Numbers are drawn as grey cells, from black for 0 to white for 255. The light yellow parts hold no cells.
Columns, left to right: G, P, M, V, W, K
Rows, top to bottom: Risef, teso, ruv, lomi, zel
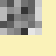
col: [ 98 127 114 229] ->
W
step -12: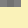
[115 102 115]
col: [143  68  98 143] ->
P
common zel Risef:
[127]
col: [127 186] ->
G
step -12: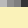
[174 131 115  40]
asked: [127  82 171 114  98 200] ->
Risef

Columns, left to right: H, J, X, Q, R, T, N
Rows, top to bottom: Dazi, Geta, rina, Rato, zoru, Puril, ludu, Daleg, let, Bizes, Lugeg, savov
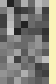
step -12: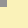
[136]
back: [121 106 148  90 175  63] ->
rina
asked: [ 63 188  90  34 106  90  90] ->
Rato
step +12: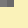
[133 118]

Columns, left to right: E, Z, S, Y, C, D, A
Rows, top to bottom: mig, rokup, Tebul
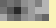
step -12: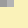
[144 168]
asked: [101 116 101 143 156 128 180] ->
mig
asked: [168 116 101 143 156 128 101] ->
Tebul
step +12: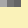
[180 128 113]

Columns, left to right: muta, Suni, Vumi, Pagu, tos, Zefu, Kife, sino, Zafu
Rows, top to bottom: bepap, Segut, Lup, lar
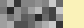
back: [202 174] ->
lar
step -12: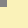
[120]
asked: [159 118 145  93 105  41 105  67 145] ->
Lup
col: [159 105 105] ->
tos
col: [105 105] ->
tos

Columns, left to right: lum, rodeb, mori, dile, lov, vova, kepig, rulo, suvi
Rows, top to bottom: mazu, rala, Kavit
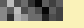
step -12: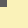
[81]
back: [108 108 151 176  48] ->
Kavit
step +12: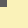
[105]
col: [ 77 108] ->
vova
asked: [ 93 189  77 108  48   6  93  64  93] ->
mazu
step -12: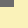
[96 96]
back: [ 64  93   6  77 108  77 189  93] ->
rala

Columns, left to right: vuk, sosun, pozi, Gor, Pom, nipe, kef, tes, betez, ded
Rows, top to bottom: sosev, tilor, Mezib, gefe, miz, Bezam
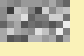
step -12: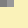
[115 141]
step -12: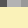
[ 73 167 167 141]
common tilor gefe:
[139]

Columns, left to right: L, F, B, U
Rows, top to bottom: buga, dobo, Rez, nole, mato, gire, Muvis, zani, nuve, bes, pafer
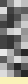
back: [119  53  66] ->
Muvis
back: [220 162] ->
nuve
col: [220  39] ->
B
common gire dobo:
[66]
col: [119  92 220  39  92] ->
B
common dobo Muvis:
[66]

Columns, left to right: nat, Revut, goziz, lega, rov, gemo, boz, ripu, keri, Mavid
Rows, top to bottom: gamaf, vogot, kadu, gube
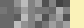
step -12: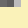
[ 93  81 176]
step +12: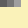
[105 130 171]
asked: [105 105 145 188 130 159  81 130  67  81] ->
gamaf
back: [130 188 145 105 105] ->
gamaf
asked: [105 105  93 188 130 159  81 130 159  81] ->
kadu

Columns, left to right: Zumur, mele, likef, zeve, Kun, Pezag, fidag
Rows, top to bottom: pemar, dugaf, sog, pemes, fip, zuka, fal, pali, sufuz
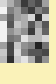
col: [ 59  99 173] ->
zeve
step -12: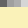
[ 87 147 161 202]
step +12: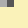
[185  98]
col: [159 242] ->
Zumur

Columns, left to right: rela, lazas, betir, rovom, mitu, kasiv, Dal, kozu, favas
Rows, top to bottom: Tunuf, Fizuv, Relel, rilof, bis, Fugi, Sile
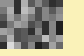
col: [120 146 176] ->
lazas
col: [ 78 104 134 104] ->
kasiv
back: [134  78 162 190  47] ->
Fizuv
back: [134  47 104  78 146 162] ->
rilof

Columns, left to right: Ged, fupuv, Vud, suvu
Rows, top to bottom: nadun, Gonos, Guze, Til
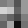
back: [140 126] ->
nadun
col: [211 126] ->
Ged
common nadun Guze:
[126]
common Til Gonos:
[100]
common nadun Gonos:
[153]
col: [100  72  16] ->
Vud

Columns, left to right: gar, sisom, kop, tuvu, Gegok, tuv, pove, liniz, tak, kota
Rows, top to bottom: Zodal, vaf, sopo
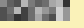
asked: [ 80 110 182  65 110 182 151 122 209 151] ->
vaf
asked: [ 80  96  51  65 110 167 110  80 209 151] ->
sopo
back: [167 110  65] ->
sopo
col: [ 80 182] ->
kop

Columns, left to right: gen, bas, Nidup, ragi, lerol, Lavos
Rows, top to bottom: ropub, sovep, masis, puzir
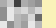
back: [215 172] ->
masis
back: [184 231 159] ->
puzir
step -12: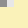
[131 219]
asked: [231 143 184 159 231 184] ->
puzir
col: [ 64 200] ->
Nidup
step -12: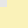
[219]

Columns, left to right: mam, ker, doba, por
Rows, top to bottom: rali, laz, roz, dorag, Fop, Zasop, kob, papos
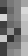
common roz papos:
[134]
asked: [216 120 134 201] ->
roz
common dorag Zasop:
[105]

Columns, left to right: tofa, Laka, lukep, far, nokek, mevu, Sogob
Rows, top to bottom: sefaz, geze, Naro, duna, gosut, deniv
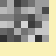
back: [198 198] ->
gosut
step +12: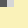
[101 226]
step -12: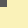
[77]
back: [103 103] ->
Naro
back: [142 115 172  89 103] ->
gosut
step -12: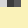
[202  48  77]

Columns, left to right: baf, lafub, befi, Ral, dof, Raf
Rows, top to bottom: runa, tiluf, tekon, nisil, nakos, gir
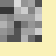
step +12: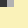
[ 66 190]
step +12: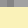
[161 145 174 174]
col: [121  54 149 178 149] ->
baf
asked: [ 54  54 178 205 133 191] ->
tiluf
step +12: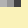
[190 161  78]

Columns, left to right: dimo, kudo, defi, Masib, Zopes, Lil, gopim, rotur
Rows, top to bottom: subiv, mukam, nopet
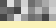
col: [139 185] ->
Lil
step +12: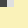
[ 81 235]
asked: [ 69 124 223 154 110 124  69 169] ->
nopet
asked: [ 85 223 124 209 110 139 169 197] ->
subiv

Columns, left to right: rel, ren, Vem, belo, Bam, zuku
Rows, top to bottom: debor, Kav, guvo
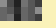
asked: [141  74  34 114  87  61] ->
debor
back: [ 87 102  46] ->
Kav
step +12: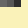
[114  99  58]
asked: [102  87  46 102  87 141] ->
Kav
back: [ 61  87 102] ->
guvo

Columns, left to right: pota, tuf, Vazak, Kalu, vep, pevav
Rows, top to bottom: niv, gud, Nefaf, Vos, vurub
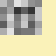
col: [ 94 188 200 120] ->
Kalu
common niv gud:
[200]
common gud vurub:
[120]

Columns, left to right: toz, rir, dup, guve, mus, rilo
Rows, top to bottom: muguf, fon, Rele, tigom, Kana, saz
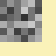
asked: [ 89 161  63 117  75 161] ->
Kana
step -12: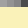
[149 135 121  63]

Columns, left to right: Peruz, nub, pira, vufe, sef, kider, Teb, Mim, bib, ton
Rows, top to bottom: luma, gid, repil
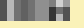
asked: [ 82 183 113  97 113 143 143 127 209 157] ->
luma

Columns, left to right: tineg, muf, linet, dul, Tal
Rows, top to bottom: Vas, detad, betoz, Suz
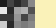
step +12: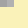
[175 189]
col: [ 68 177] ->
dul
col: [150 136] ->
linet
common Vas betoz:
[68]
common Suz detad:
[41]
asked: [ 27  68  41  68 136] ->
Vas

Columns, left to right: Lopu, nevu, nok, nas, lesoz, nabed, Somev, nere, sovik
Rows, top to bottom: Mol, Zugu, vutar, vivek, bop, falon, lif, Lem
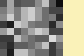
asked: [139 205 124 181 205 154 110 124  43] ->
vutar
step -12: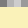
[112 169 193 142]

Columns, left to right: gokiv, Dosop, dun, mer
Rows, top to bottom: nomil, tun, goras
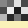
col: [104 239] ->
Dosop
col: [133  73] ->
gokiv
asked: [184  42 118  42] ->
goras
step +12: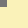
[130]
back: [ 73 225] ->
nomil
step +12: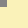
[145]
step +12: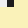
[251  40]

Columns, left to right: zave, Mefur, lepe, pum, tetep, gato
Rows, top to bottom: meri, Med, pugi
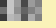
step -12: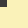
[47]
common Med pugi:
[129]
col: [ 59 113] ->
zave
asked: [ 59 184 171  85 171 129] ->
pugi

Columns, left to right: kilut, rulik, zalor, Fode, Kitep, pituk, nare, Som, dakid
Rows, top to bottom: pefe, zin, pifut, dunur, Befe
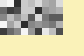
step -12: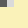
[ 79 206]
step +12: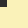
[58]
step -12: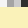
[233 152 191  34]

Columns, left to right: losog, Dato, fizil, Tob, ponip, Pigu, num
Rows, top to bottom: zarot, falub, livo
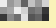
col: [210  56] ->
num
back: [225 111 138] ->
livo
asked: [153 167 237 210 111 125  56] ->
falub
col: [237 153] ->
losog

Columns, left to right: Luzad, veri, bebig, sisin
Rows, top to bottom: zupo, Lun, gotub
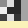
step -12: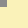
[128]
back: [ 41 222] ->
zupo
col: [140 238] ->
Luzad

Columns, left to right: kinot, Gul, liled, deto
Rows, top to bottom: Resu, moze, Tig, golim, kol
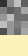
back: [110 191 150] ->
Tig
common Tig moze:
[110]
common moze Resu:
[94]
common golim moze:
[125]
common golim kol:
[150]

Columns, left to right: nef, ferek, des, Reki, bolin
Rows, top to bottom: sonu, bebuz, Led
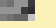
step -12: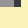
[136 136  46]
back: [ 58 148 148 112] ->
sonu
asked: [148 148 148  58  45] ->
bebuz

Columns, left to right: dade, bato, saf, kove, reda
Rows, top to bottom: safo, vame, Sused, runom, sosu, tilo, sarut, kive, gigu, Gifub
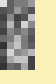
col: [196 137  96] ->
reda
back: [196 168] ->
gigu
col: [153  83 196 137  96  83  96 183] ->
reda

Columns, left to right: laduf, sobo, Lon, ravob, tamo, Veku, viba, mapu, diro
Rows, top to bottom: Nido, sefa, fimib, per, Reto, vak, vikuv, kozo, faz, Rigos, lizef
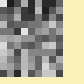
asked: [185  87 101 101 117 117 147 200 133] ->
per
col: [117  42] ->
Lon
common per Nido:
[101]
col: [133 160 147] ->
sobo
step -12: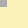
[160]
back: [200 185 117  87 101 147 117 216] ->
vikuv
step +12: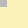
[197]

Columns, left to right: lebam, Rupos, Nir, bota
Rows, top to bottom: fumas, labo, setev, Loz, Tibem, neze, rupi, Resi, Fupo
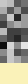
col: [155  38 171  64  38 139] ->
Nir
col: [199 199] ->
Rupos

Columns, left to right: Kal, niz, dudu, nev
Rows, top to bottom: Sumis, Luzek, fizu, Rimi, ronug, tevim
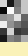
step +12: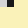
[224  36]
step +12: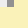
[250 157]
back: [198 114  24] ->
Sumis
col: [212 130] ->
niz
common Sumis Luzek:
[198]
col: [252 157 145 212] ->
niz

